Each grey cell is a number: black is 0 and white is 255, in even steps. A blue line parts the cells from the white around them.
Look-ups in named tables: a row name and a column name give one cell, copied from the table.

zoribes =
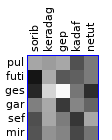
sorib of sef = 79
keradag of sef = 167
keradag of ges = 213
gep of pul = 167
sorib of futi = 21
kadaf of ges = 118

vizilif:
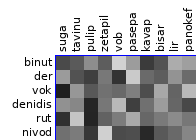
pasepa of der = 202
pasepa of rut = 169
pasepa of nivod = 78
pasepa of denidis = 63
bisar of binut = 83
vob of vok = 105
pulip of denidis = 37

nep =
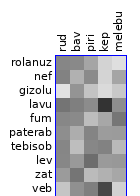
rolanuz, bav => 137
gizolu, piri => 195
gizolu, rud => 226
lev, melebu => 152
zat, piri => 187
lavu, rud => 116
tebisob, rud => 134
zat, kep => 177
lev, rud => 135
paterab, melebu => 155
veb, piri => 127
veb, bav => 144
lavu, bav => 127
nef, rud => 130
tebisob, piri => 135
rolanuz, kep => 211
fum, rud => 135
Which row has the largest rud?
gizolu

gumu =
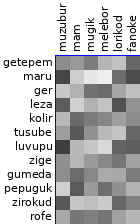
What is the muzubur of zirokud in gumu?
88
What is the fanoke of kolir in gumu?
141
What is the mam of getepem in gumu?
152
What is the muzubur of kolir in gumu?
184
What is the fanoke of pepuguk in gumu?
177
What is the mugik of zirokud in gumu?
190
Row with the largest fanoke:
ger

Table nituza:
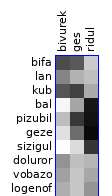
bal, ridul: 23
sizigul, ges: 219
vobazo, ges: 198
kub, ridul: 171
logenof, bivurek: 174
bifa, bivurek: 76
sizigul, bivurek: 253
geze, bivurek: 224
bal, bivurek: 246
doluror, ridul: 182
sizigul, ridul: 54
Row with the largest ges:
sizigul

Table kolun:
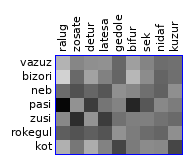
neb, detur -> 102
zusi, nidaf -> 114
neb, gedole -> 144
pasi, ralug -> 6
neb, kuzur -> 143
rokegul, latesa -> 84

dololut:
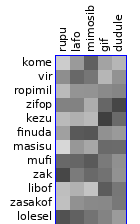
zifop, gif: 102
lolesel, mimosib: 115
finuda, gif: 145
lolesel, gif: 131
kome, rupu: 204
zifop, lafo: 130
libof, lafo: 177
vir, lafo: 104
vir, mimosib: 118
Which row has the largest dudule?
kome

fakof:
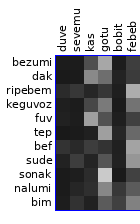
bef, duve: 51
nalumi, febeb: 91
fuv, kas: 159
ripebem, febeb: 173
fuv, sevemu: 29
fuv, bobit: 31
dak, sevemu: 27
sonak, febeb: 65
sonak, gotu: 202
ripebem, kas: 38
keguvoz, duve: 31
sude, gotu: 85
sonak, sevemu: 30
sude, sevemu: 61
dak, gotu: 110

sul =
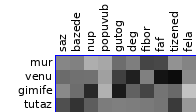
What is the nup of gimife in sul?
40
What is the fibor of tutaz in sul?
122
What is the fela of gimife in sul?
195
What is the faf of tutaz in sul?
117
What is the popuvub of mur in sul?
167
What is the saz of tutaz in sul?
79
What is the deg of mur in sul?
126
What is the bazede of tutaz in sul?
51
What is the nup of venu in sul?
113
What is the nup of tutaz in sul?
93
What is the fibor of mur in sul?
69
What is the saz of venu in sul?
107
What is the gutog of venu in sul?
64
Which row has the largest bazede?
mur

